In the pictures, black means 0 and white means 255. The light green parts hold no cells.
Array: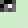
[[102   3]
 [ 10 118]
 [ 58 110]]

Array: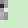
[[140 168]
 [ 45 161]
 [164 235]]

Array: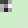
[[ 69  62]
 [185 139]
 [172  38]]

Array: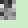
[[ 49  91]
 [221  93]
 [149 130]]

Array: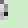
[[109 223]
 [223 144]
 [211 162]]

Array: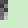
[[ 83  73]
 [ 56 133]
 [109  66]]

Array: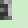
[[101 174]
 [ 59  61]
 [117  75]]

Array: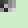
[[ 58  80]
 [ 43 179]
 [142  44]]
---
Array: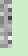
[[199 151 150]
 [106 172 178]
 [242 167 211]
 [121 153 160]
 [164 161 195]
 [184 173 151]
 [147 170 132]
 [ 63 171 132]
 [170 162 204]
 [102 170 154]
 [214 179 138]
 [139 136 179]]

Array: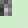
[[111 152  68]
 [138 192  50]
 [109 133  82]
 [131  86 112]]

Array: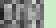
[[136  87 204 153 111  63 125 136 118  94  69]
 [144  65 184 106 109  69  95 169  75  66 138]
 [113 140 152 173 119  95 164  87 154 136  32]
 [117 131 177 174 121  89 154  99 143 130  27]
 [109 151 136 171 132 120 161  75 155 152  40]
 [ 99 170 106 143 124 160 158  63 195 168  79]
 [144  72 208 125 114  64 115 157  86  78  92]]

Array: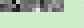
[[137 111  93 170 106 123 235 170 104 111 110  36  45 107 111  91]
 [103 155 135 154 105  64 157 124 125 102 128  21 135 117  88  59]
 [125 136 160 111 109  40 132 102  95 107 113 198  14 133 125 150]]

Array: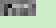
[[117 130  86 101 134  91 153  48 133]
 [105 122  99 112 138  92 150  65 122]
 [ 81 135 194 151 174 179  15  73 130]
 [141 127 104 107 121 128 123 126 116]]

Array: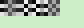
[[171  78 161  13  66   4 233 197   3 209 206 172  96 198 229]
 [ 73 166  84 231 179 240  12  46 241  35  38  72 147  47  15]
 [171  79 161  13  65   4 232 198   4 209 206 172  97 197 229]
 [ 74 167  84 231 178 240  12  47 240  35  38  72 148  46  15]]

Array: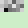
[[209 144 126 114  15 212]
 [109 152 226 133 169 191]
 [194 183  98 204 180 213]]
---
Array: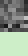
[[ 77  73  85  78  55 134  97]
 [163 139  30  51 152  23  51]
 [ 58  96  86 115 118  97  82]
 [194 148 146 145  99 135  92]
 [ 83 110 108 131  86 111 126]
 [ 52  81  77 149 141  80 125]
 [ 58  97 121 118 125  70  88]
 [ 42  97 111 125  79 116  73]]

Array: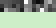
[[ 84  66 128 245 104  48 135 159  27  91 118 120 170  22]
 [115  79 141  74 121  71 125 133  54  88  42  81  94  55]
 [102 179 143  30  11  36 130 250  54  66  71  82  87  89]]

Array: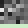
[[124 146  31 129 132 125 104]
 [102  84  63 102 100 126 167]
 [112 100 115 109  32 116  36]
 [104  80 125 166 205  91 233]
 [116 152 175  84 128 132  39]
 [ 98 117  57 127  66  71  32]]

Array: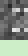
[[ 87  68  71  98  73  73  86]
 [ 89 100  99  76  61  73 103]
 [205  78 214 231  75  91 115]
 [116 134 123 111  75 114 122]
 [139 103 128  94  85  95 110]
 [120 114  79  92  93 117  78]
 [125  55  77 138  97  82  77]
 [223  92 212 190  79  88 124]
 [ 88  76  89 104  41  86  98]
 [100 106  60 107  76 112 100]]

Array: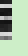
[[125 106 123]
 [219 215 212]
 [ 45  35  39]
 [ 42  34  31]
 [ 20  19  21]
 [180 163 202]
 [ 27  23  19]
 [ 23  24  27]
 [208 208 213]
 [ 34  32  29]]

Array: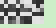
[[224 227 225  48  47  80 185 112  87 227  84]
 [217 226 225  57  49  65 202  73  51 226  55]
 [ 46  53  51 224 225 227  48 228 228  48 226]
 [109 199 220  75  91  94  46  68  67  48  64]
 [200  46 221 213 210  75 224  82  67 225  62]
 [ 48  46  60 226 227 215  81 226 227  73 223]]

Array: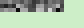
[[ 93  11 116 212  98 181 189  80  77 167 168  11 151 140 158 130]
 [ 68 179 135 119  99 162 154  62  74 103 145 179  45  74  33  60]
 [ 85 112  99 120  66 107  72  55  92 120  84 112 106 144 116 117]]

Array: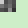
[[ 49 140  66  78]
 [ 71 109  91 118]
 [ 77  98  76 203]]
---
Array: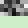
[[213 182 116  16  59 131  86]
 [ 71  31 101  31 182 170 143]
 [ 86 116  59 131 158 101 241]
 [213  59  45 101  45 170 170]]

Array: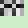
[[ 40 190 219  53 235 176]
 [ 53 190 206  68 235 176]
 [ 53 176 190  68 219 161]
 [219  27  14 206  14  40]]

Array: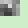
[[117 103 214 129 173]
 [186 198 186 142 129]
 [ 87  74  87 129 158]
 [103  61  61 117 158]]

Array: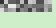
[[147  95 232 232 147  80 123 135 110 110 110 162 147]
 [216 135 162 174  64 135 123  64 162  95  80 174 123]
 [ 50 202  95  95  80 189  64 202 189  80  80 189 202]]

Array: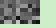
[[ 51 165 165  78 194  35  51 150  35  19]
 [ 78 135 135  78 165  63  63 135  51  35]
 [ 78 135 119  92 150 105  92  92  63  51]
 [ 92 119 105  92 135 105 105  92  92  78]
 [119  51  78 119  19 105 105 105 150 165]
 [119 119  63  92 119 150 150  35 119  78]]

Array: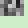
[[112  87 205 181  42 112]
 [153  55 139 112 139 127]
 [153  71  99  87 181 127]
 [166  99  71 193  29 166]]

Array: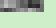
[[152 192 164 164 121  93  93  41  53  41 107]
 [136 177 152 152 121  93 107  53  81  81 121]
 [ 93  67  81 107 136 152 136 177 152 121 107]]
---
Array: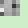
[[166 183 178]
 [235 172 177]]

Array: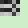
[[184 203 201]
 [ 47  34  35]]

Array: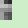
[[192 186 165]
 [148 142 134]]

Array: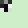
[[ 32  10 241]
 [231  10 218]]

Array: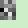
[[112 140 155]
 [  6 225 102]]

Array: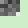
[[ 67  64 123]
 [133  93  97]]
